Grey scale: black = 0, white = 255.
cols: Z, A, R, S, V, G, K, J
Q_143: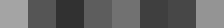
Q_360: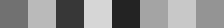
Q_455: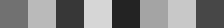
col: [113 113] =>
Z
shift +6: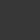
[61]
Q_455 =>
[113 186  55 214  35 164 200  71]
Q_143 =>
[164  85  49  93 113  63  71 148]
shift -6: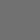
[107]

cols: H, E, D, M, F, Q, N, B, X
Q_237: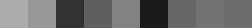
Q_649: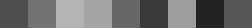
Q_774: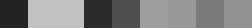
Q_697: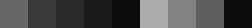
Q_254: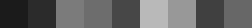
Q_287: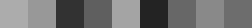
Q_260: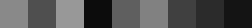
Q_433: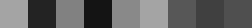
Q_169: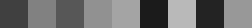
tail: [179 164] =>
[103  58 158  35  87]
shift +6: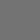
[121]
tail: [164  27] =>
[185  35 152]

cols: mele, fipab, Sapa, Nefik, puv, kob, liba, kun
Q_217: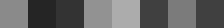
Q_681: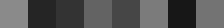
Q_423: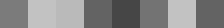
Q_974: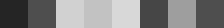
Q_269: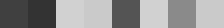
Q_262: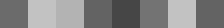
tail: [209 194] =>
[216  70 158  78]
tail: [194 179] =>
[ 99  70 115 194  99]
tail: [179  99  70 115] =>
[194  99]
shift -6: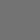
[109]
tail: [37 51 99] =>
[ 70 123  23 115]

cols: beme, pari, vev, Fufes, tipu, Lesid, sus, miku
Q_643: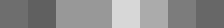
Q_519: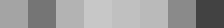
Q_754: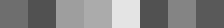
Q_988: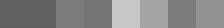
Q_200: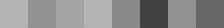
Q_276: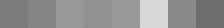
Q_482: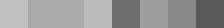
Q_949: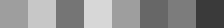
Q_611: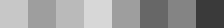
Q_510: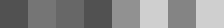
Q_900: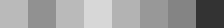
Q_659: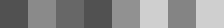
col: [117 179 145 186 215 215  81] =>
Fufes
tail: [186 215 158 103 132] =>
[58]
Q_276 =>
[124 132 152 145 152 215 138 110]
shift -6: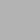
[173]

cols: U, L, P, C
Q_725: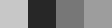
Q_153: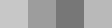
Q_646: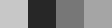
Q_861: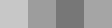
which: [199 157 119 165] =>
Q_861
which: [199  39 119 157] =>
Q_725
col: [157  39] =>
L

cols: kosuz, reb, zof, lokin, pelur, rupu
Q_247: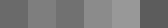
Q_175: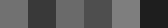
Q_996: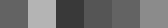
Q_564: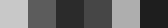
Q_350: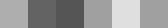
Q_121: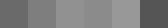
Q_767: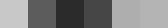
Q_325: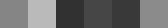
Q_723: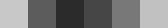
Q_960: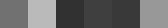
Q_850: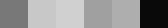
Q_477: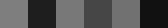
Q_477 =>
[126  30 120  70 113  17]
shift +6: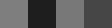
[132  36 126  76]
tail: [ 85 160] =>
[223 160]

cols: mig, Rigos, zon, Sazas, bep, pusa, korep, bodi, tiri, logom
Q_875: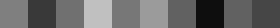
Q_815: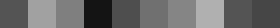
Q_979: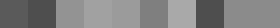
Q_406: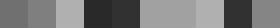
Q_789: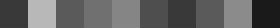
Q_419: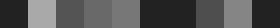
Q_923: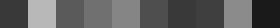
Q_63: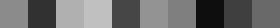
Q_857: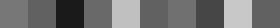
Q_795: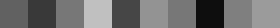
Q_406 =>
[112 127 176  41  49 161 161 176  49 133]
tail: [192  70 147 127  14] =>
[ 63 105]
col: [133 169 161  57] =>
korep
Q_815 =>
[ 84 161 127  20  78 112 133 176  84  70]

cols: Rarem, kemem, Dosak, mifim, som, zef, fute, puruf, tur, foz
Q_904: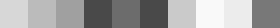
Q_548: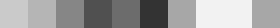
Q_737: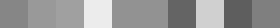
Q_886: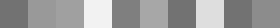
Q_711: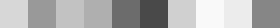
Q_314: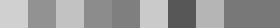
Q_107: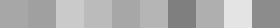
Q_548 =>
[202 181 134  80 108  51 167 242 242 167]
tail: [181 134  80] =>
[108  51 167 242 242 167]
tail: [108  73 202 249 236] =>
[120]
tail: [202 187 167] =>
[181 127 175 228 140]
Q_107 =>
[167 160 202 187 167 181 127 175 228 140]
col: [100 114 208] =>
fute

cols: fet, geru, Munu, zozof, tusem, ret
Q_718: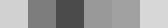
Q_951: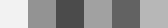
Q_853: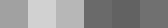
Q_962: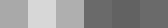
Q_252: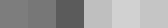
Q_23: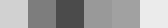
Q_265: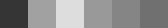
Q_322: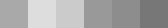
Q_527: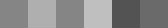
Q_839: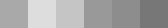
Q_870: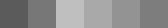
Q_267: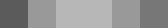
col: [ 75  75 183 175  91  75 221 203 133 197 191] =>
Munu
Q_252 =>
[125 119  91 191 209 197]
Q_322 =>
[169 221 203 153 141 119]

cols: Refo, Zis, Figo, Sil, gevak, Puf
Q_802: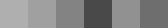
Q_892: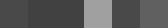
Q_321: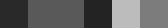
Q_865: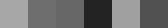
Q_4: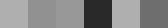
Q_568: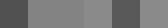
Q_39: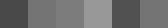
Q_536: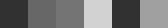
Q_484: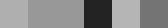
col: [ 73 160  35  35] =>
Sil
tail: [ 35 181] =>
[116]
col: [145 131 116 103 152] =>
Zis
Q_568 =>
[ 81 131 131 138  89 138]
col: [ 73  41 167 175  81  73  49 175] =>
Refo
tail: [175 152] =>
[152  35 181 116]
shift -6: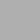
[169]

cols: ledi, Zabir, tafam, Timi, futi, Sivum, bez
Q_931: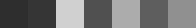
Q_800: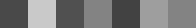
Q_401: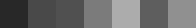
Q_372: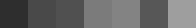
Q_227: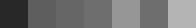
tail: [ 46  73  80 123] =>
[131  87 158]
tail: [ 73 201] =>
[ 80 131  66 158 131]
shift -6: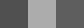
[ 74 166  88]
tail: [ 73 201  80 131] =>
[ 66 158 131]

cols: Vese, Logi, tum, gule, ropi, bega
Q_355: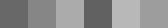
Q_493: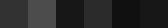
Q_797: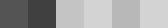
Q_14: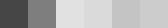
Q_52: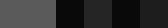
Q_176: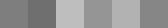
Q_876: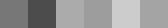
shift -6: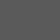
[84 84]
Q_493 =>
[50 76 23 43 16 23]

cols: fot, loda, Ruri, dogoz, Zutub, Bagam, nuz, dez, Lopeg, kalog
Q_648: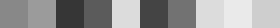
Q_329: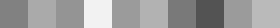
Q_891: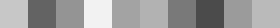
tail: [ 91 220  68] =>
[114 220 234 206]
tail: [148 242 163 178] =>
[121  75 155 186]
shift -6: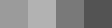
[149 172 115  77]
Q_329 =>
[129 170 148 242 155 178 121  83 155 186]
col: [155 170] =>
loda
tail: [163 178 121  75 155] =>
[186]
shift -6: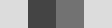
[214  62 108 214]

